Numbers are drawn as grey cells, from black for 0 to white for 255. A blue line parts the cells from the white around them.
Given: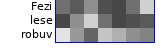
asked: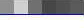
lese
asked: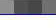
Fezi
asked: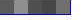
Fezi
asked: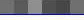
Fezi
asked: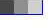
lese
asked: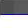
lese

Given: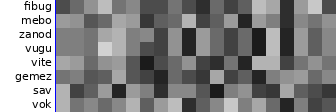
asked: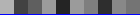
mebo
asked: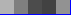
vugu
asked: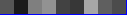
sav
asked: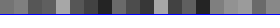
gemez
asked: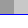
fibug
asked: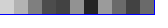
vugu
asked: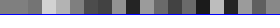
vugu

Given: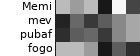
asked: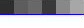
pubaf
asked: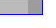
fogo
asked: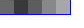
mev

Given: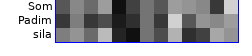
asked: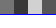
Padim
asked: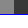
Som
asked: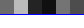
sila
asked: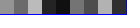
sila
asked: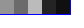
sila
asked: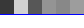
Padim

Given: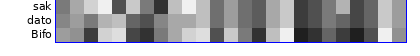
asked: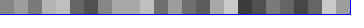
dato
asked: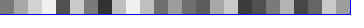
sak
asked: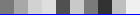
Bifo

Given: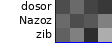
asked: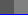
Nazoz
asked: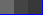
dosor
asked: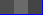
dosor
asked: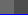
Nazoz
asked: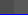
Nazoz

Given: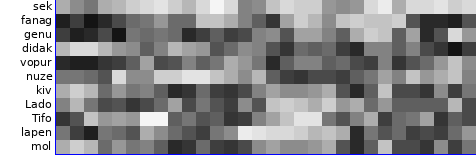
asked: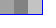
nuze
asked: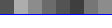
lapen
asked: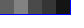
didak
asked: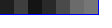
fanag
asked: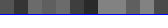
didak
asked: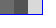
nuze

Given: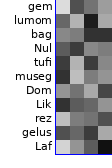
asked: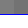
rez
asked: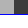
tufi
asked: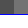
gem
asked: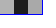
lumom

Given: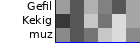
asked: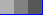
Gefil
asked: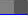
Gefil
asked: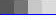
muz
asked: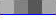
Gefil

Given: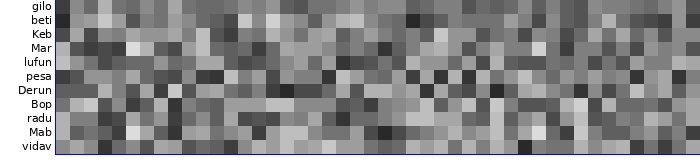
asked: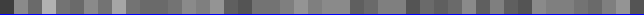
gilo
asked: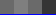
Mar
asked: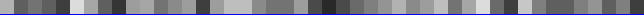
Mab
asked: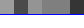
pesa
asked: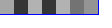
pesa
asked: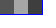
Derun
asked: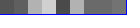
Bop

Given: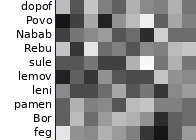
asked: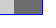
Nabab
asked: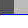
pamen
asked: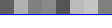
pamen
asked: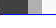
sule
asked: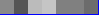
pamen

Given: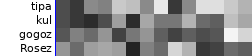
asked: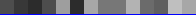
kul
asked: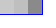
tipa
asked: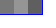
gogoz
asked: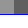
gogoz
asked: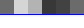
Rosez
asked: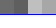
kul

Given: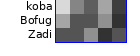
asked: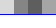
koba
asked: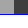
koba
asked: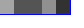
Bofug

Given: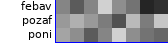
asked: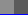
poni
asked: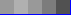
pozaf
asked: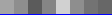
poni
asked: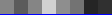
febav
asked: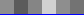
poni
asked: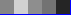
febav

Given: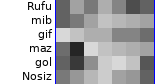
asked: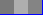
Rufu
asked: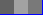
Rufu
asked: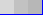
maz
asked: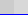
gol
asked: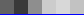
gol
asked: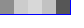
gol

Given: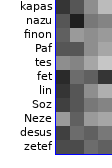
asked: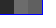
fet
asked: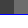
desus
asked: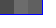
zetef

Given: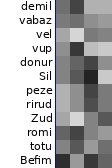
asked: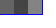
romi
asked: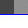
donur
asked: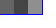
donur
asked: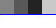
Sil
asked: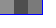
rirud
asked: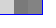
vel

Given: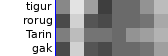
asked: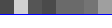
gak

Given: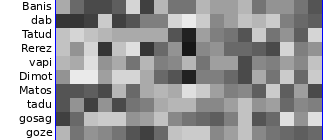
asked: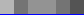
Banis
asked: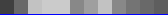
goze
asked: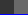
Rerez
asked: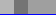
vapi
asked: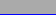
Tatud

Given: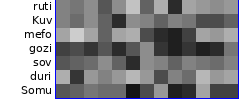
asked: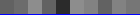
sov
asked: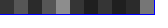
gozi
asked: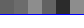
sov
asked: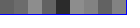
sov
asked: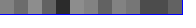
Kuv
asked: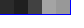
mefo
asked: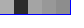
ruti

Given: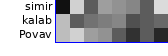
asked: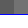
kalab
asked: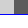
simir
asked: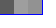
simir
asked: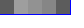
simir

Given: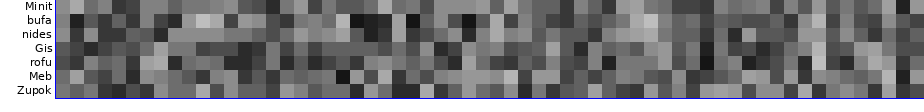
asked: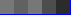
rofu
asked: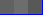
Gis
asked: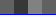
Minit
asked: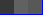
nides

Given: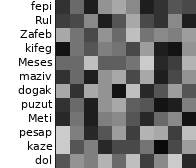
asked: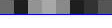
fepi
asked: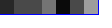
kaze
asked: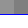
dol
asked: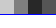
pesap
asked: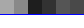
fepi
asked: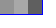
puzut

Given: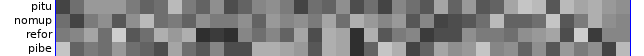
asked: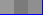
pibe
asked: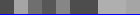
pibe
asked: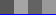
pitu
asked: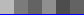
pitu
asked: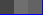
pitu
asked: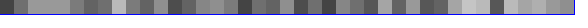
pitu

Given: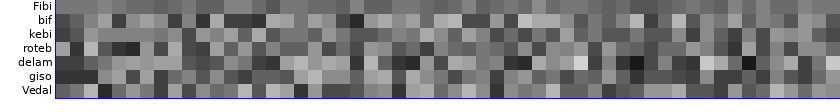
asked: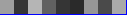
delam
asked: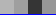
Vedal
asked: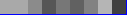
bif
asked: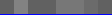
Fibi

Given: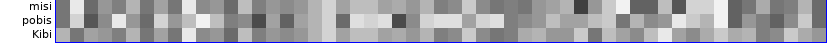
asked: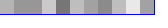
Kibi
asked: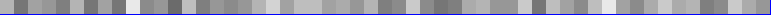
Kibi

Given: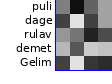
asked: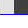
dage
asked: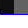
puli
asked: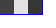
Gelim
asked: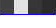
Gelim
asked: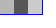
demet

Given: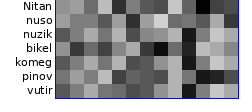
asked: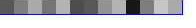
komeg
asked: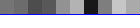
vutir
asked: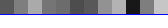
vutir
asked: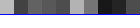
pinov

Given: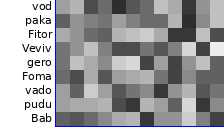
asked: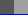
Foma
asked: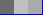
vod
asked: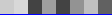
gero
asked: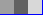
pudu
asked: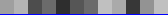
vod

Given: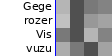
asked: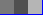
Vis
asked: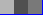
Gege
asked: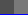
Gege
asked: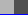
Gege
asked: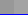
rozer
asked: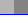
Vis

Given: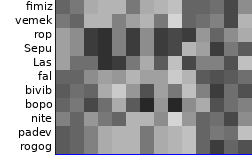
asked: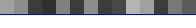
Sepu
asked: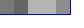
nite
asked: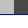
Las
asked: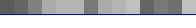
padev
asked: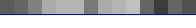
rogog

